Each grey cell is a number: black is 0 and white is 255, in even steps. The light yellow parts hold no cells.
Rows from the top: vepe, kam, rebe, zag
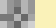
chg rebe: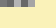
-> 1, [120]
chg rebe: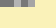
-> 3, [104]

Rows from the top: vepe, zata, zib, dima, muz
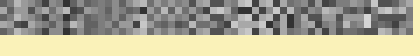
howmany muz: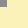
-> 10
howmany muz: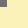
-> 10

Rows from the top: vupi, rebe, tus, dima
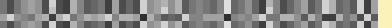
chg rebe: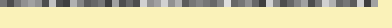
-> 44, [91]
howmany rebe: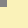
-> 5
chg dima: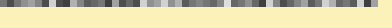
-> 5, [145]
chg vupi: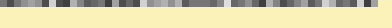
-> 28, [132]
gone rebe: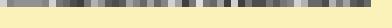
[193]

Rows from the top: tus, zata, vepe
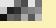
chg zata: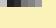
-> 5, [144]
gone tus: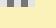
[75]
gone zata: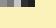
[132]
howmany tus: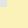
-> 3
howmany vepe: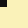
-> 1
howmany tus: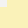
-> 0

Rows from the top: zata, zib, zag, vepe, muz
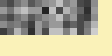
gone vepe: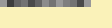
[180]
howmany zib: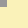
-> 4
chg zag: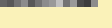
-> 1, [74]
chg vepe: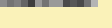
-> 10, [100]
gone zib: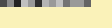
[166]

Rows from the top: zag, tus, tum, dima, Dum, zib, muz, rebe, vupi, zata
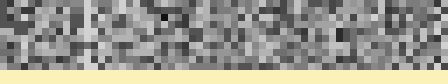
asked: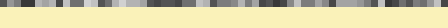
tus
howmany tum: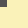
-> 12
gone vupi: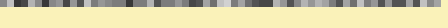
[95]
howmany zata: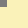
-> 15
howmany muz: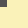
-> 8

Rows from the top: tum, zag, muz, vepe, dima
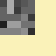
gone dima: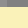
[46]
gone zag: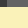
[171]
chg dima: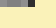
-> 0, [129]
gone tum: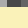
[87]
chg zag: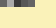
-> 3, [100]

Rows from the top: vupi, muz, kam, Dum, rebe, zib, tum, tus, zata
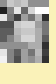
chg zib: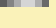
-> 6, [93]
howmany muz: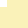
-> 2
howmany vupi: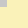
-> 2
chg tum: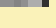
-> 2, [144]
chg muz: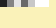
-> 4, [213]
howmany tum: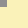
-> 4

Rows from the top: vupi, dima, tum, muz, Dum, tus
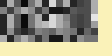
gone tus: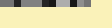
[53]
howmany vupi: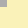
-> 4
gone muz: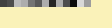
[142]
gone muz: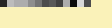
[157]
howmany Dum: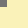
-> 2

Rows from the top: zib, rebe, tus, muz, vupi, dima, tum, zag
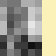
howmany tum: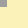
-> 1
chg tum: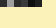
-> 2, [59]
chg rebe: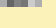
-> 5, [187]

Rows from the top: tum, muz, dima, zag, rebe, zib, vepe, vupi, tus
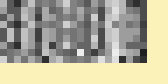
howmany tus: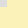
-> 2
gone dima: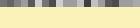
[145]
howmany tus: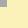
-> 4
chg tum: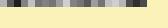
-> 2, [47]
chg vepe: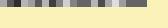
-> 0, [157]

